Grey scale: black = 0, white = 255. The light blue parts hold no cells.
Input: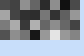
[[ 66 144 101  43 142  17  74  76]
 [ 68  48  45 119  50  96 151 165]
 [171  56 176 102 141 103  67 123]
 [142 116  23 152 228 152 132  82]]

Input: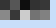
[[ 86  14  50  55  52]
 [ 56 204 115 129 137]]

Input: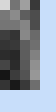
[[116 159  57 215]
 [139  94  77 120]
 [118 133  76 117]
 [ 52 136 106  62]
 [ 57  94 111  52]
 [ 40  93 129  44]
 [ 43  89 144  69]
 [ 60  83 151  21]
 [ 25  57 110  52]]

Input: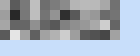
[[ 91 121 191 110 124 139 181 186 185 168 113 173]
 [ 40 120 190 116 147  47  89 161 152 107 116 158]
 [101 102 144 101  88 129 143 152 169 206 101 166]
 [229 162  96 162 178 205 158  91  82  71 162  90]]

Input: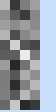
[[ 56 126 159 186]
 [ 92  59 135 142]
 [140 158 139 158]
 [ 77 137 157 180]
 [208  84  70  84]
 [ 94 236 119  93]
 [ 40 114 190 156]
 [ 86 172 143 124]
 [ 44 128 184 125]
 [ 89 184 136 127]
 [198  41  57 104]]

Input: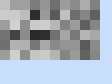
[[159 160 124 149 112 157 140 173 129 193]
 [203 189  45 154  90 192 110 133  96 204]
 [209 141 202 206 183 132 156  95 134 158]
 [ 67 140  42  47 112 165 120 181 168 115]
 [178 177 119 169 138 148 148  90 139 112]
 [206 142 197 202 180 133 155  98 134 157]]
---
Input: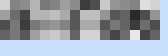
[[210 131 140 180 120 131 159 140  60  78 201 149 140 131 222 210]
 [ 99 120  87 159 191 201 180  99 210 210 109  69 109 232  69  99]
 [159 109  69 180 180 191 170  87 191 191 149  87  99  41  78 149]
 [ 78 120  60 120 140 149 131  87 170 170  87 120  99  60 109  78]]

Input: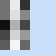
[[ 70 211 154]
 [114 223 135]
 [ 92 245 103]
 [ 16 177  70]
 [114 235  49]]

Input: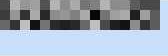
[[104  51 191  19 116  41  31  41 104 191  73  31  19 140  51  92]
 [ 73 180 150 159  82 180 140 170 116 128 180 140 140  92  73  73]
 [ 61 150  51 170  41 140 150 128 170   7 116 159 170  31 159  92]]

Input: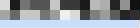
[[164 104 198 198 116 155 238 218  66 127 155  93  36  46]
 [218  27 116  84  84 198  57  57  27 186 174  36 146  18]]

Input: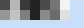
[[150 195 127  35 138 107 224]
 [ 75 183  57  35  75 117 243]]

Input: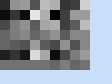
[[ 42 145 155  82 187 175  52  62 207]
 [ 73 124 145  91 166 175  62  91 187]
 [102 124 135 102 124 145  91 135 135]
 [114 114 114 114 114 102 124 102 114]
 [102  91  82 155  91  73 145  82 135]
 [ 31  52  22 218 166  13  73 124 155]
 [ 13  52  13 229 175   1  62 155 155]]

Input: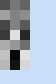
[[194   7 224]
 [183  19 215]
 [160 130 141]
 [171 150 110]
 [ 80 119 100]
 [ 71 130  90]
 [ 59 224  39]]
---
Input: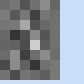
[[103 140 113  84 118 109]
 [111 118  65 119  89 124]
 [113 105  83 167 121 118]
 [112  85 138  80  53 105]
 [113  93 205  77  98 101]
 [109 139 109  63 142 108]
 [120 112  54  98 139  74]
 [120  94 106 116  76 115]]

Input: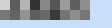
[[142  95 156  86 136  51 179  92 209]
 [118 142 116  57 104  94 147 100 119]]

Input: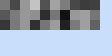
[[ 64  60  72 125 162  82 195 151  72 121]
 [118 159 152  17 118  45 144 151 123  87]
 [ 97 159 122  33 156 118  48 151 121  54]]

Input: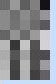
[[ 19 128  94 153 107]
 [149 116 139 111 138]
 [ 89 108 133 115 138]
 [207 155 107 147 101]
 [210  82 197  55 184]
 [ 76  76 161  85 171]
 [156  79 182  68 179]
 [ 97  64 180  65 188]]

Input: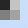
[[195  38]
 [162 127]]

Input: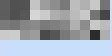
[[115 200 177 189 121 141 157 196  82  81  94]
 [ 70 116 200 187 164 174 203 214  87  80  93]
 [187 200 140 176 135 127 122 138 133 117 123]
 [174  43 155 142 121  86  74 156 148 204 202]]

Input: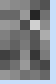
[[ 82  99 134 138 149]
 [113  37 153 104 104]
 [139 208  76 146 153]
 [172  87 114 108 128]
 [133  85 121  98 117]
 [123  54 140  76  63]
 [ 70  86 153 112  90]
 [102 121 114 138 150]]

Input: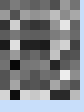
[[115 154  79 108  95 107 124  94]
 [168 140 189 153 146 160  81 154]
 [ 98 229 148  61  52  68 207  49]
 [106 140 124  95  94  96 120  92]
 [ 64 210 181  27  33  33 223  26]
 [ 83  77 194  79 104  86 154 105]
 [115  91  36 132 120 118   7 114]
 [141 237 103 111  84 112 133  83]
 [ 83 113 166  72  85  78 165  85]
 [186  41  42 217 200 214  13 212]]
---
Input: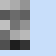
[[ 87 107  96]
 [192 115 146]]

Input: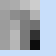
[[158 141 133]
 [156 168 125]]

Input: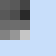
[[ 88  77  41]
 [107 109 107]]

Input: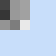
[[ 54 153 161]
 [148 125 233]]

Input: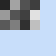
[[154  84  64]
 [ 89 126  48]]

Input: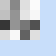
[[192 148 228]
 [ 54 148 119]]

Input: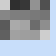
[[134 126 125]
 [ 90 170 164]]
